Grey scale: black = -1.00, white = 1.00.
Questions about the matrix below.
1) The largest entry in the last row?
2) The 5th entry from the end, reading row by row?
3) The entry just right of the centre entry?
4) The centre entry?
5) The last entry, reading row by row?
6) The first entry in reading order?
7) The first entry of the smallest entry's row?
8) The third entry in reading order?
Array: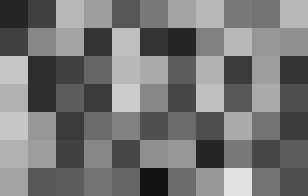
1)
0.77
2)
-0.15
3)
-0.44
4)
0.06
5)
-0.38
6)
-0.70
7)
0.28
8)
0.44

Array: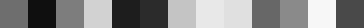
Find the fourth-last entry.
-0.19
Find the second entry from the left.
-0.88
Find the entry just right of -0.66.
0.54
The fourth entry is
0.65

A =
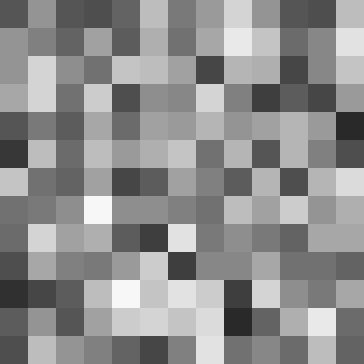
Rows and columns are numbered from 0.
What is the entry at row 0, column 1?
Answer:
0.16
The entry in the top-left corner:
-0.33
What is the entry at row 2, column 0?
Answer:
0.16
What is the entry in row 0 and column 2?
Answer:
-0.33
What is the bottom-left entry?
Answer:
-0.39
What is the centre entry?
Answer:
0.26
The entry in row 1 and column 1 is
0.00
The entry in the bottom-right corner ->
-0.22
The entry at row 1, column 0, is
0.16
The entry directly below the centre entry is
0.00
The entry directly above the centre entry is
0.54

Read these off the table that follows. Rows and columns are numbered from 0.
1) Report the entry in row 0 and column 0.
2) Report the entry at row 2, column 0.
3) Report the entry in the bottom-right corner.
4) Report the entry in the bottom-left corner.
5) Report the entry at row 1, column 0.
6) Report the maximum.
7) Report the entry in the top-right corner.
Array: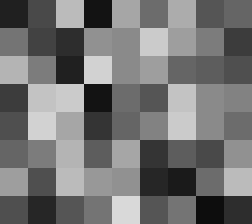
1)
-0.75
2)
0.41
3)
-0.65
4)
-0.38
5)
-0.09
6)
0.70
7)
-0.21

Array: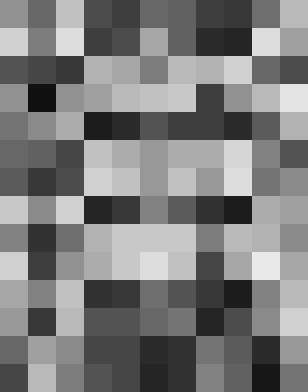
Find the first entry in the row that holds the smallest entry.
0.14
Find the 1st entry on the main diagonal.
0.14
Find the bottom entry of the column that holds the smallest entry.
0.45
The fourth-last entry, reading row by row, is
0.02
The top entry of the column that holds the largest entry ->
-0.14
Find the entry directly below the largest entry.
0.02
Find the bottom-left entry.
-0.45
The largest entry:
0.83
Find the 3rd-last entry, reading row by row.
-0.24
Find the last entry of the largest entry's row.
0.30
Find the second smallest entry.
-0.82
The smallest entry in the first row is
-0.56
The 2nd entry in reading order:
-0.19
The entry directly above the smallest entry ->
-0.45
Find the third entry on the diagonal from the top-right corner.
0.63
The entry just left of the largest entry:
0.30
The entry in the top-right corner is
0.45
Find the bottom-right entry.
-0.09
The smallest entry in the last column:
-0.40
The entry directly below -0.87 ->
0.08
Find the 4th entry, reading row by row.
-0.40
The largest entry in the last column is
0.78
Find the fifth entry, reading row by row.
-0.51
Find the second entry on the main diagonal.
-0.03
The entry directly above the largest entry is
0.40

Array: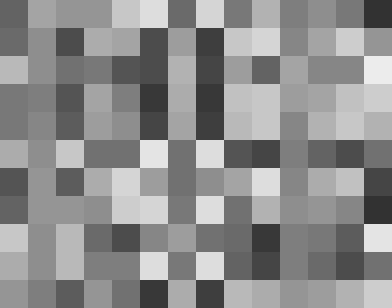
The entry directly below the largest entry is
0.61
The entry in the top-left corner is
-0.22
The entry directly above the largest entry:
0.17
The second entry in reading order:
0.29
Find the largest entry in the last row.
0.61
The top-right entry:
-0.61
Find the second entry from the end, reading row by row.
0.40
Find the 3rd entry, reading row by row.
0.17
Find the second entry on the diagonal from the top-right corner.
0.61
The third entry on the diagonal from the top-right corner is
0.05
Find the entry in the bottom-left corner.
0.17
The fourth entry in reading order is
0.17
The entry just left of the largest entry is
0.05
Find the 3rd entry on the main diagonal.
-0.11
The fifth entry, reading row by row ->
0.56
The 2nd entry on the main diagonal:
0.11
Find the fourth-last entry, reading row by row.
0.17
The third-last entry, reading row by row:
0.23
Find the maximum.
0.85
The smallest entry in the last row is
-0.56
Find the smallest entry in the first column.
-0.34
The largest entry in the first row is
0.73
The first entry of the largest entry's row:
0.45
